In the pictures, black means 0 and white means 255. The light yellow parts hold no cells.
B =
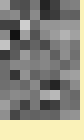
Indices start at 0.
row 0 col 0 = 170
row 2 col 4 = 150
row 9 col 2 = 135
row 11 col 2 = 103
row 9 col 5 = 184
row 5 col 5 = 96
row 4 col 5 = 123
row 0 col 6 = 123
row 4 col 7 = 119
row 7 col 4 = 116
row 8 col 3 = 137
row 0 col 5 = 64
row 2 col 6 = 153
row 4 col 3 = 99
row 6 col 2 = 133
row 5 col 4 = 135
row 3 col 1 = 18
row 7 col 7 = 160
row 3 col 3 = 83
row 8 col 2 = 105
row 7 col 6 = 154
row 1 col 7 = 96
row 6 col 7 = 125
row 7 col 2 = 146
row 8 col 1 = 117
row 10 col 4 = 50
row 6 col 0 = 110
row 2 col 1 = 63

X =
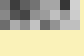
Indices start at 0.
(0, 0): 121
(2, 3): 194
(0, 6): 54
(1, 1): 83
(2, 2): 142
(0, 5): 166
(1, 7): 204

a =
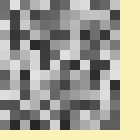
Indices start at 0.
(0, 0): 110
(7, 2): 46
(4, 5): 151
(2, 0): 222
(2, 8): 138
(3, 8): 49
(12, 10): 94
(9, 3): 180
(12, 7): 137
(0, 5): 85
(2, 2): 202
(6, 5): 215
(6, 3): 212
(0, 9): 86
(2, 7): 184
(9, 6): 137
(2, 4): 108
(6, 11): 219
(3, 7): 180
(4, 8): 132
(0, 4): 207
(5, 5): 104
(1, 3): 67
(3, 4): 135
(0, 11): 195
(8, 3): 211
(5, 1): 143
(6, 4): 63
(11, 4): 208
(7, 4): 207
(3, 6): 73
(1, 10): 190
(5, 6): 223
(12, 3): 38
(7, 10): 183
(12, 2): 171
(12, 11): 94

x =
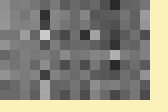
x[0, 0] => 143
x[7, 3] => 131
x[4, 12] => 103
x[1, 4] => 48
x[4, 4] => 83
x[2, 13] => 97
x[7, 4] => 63
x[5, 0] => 103
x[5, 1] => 115
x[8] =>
[96, 106, 123, 102, 164, 100, 103, 116, 92, 141, 122, 127, 110, 120, 90]
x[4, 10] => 82
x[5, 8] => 121
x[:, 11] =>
[42, 92, 80, 65, 51, 175, 42, 80, 127, 72]
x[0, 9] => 104
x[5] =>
[103, 115, 127, 121, 124, 112, 137, 116, 121, 133, 128, 175, 125, 115, 128]
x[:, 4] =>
[101, 48, 66, 202, 83, 124, 140, 63, 164, 165]
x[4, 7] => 106
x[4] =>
[146, 127, 123, 123, 83, 125, 99, 106, 105, 96, 82, 51, 103, 100, 128]
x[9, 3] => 95
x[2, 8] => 119
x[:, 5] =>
[121, 134, 131, 97, 125, 112, 108, 130, 100, 99]
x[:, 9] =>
[104, 86, 95, 162, 96, 133, 119, 92, 141, 131]
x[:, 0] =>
[143, 147, 149, 118, 146, 103, 126, 146, 96, 106]
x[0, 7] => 106
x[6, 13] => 109
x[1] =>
[147, 130, 119, 136, 48, 134, 126, 107, 132, 86, 91, 92, 116, 97, 155]
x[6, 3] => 104
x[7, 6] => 117
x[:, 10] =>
[80, 91, 86, 91, 82, 128, 89, 88, 122, 106]
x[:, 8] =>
[94, 132, 119, 48, 105, 121, 78, 121, 92, 77]
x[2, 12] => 111
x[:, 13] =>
[101, 97, 97, 113, 100, 115, 109, 98, 120, 118]

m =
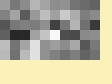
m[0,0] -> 157
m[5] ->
[185, 113, 186, 225, 144, 128, 113, 126, 100, 113]
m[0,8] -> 107
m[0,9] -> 99
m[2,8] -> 112
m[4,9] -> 121
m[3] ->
[97, 39, 40, 162, 196, 248, 78, 75, 137, 141]
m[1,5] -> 160
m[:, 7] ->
[115, 172, 180, 75, 168, 126]
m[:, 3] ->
[181, 153, 124, 162, 224, 225]
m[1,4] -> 190
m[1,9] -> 139
